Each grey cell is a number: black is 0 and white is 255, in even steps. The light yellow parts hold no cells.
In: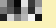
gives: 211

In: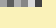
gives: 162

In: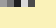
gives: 116

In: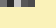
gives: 88

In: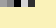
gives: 132

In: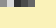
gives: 102

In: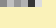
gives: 178

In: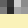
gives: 153

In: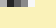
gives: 138

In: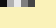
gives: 127
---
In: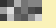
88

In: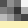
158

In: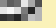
107

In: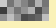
88

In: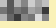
117

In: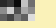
127
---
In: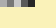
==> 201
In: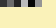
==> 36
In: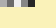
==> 239
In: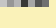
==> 181
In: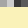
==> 58
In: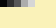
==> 88
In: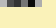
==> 52
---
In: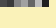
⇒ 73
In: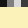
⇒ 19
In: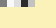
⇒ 126
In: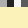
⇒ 174
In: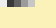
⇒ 238
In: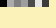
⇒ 4
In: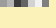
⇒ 156
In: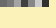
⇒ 107
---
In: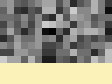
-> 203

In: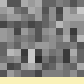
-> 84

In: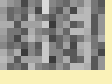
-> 173

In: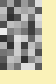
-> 64

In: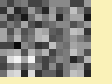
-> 111

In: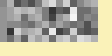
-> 148

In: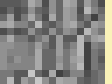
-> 120
